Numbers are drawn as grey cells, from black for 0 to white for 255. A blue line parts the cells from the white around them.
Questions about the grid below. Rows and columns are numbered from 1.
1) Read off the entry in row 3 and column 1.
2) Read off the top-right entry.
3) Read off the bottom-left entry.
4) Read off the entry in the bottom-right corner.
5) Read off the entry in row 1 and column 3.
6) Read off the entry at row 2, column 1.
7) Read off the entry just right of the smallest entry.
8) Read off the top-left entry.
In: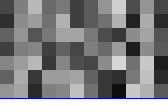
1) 98
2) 70
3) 148
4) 90
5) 184
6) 47
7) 200
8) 70
